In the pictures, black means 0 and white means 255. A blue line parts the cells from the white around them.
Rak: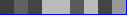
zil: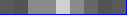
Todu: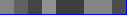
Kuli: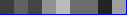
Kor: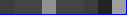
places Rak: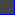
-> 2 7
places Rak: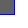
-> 1
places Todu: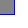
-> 0 6 7
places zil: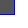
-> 1 7
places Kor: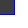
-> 0 6
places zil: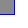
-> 2 3 5
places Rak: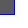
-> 5

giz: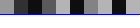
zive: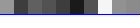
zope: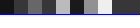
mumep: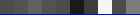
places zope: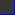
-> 1 3 8 9
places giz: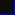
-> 2 5 8
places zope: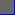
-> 2
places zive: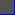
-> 3 6
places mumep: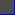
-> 0 4 8
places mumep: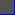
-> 1 3
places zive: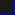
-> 5

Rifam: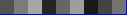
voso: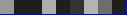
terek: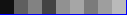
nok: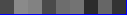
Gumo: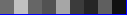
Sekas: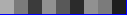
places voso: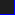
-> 1 2 4 8
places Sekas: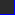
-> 5

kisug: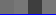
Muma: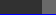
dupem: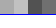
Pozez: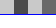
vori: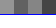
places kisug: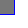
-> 1 3
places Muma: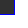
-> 0 1 2
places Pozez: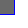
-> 3

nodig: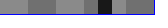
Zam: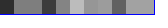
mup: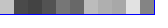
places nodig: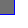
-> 2 3 6 9 10
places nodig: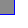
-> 0 1 4 5 8
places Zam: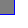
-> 1 2
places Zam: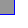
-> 6
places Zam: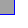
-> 9 10

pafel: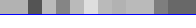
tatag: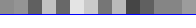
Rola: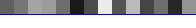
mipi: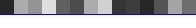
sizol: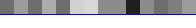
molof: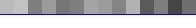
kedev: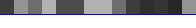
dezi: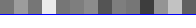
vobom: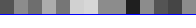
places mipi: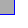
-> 1 6
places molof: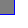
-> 2 5 11
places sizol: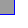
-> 1 13
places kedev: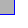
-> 3 6 7
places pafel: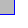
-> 3 5 7 9 10
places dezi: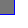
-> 0 2 4 9
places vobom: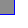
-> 1 7 8 10 13

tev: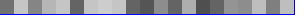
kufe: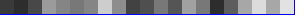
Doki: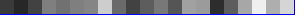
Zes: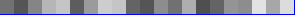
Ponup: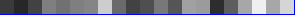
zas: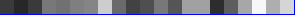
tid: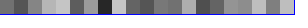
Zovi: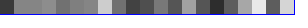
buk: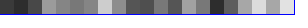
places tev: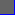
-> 5 9 12 15
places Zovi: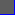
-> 16 19
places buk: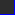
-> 1 15

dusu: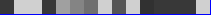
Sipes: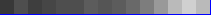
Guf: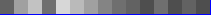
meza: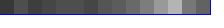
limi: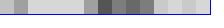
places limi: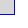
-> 2 3 4 5 12 14
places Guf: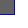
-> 0 9 13
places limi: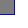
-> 8 10
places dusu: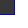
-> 0 3 11 12 13
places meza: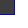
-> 2
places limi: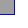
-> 1 6
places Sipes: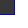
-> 0

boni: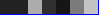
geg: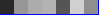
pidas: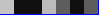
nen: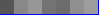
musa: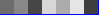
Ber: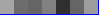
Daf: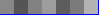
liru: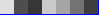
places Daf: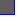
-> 4
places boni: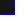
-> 4
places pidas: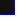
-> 1 2 5

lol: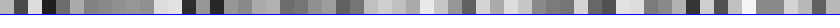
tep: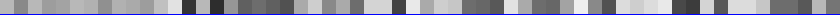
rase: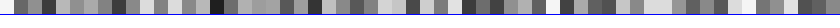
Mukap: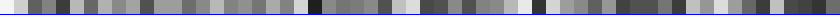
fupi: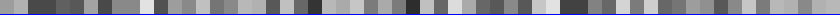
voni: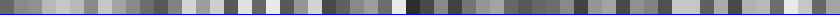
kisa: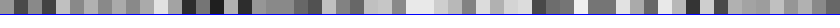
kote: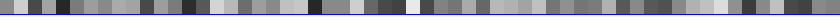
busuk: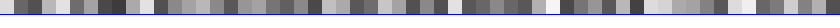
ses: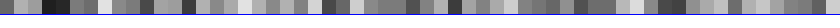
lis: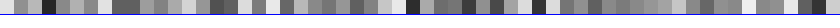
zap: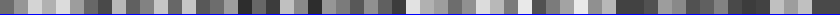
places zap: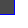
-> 7 52 58 59
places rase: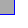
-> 6 41
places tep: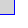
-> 26 27 50
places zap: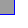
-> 5 16 31 47 56

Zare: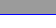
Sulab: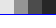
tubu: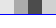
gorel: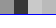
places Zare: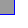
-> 0 1 2 3
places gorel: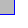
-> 3
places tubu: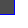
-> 2
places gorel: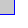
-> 2

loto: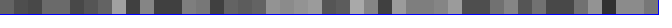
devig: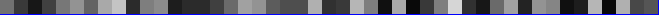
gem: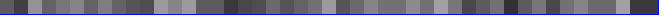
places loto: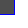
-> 1 33 34
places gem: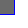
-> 19 25 42 43

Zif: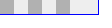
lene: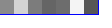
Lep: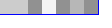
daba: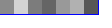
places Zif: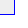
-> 1 3 5 6
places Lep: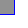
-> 2 4 6
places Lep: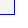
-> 3
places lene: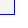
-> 5
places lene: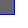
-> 3

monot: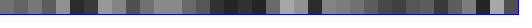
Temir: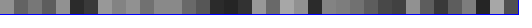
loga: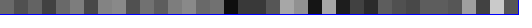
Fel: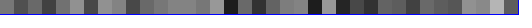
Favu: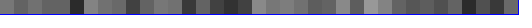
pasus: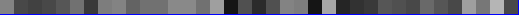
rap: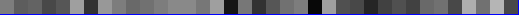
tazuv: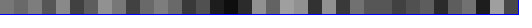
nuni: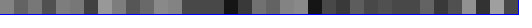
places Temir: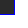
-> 5 15 22
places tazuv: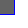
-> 19
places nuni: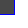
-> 13 14 15 23 26 28 29 36

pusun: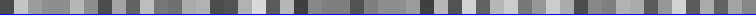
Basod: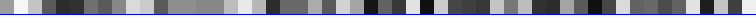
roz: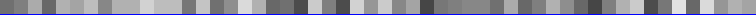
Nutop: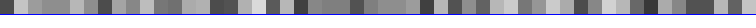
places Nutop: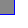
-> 9 22 42 48
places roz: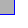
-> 4 8 9 18 39 44 52

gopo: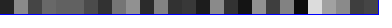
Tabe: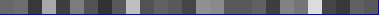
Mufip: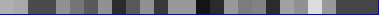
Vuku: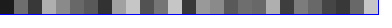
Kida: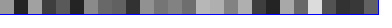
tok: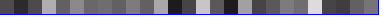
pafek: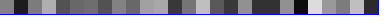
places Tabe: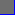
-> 1
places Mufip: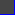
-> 24 25 26
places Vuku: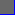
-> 5 18 22 25
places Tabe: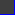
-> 4 19

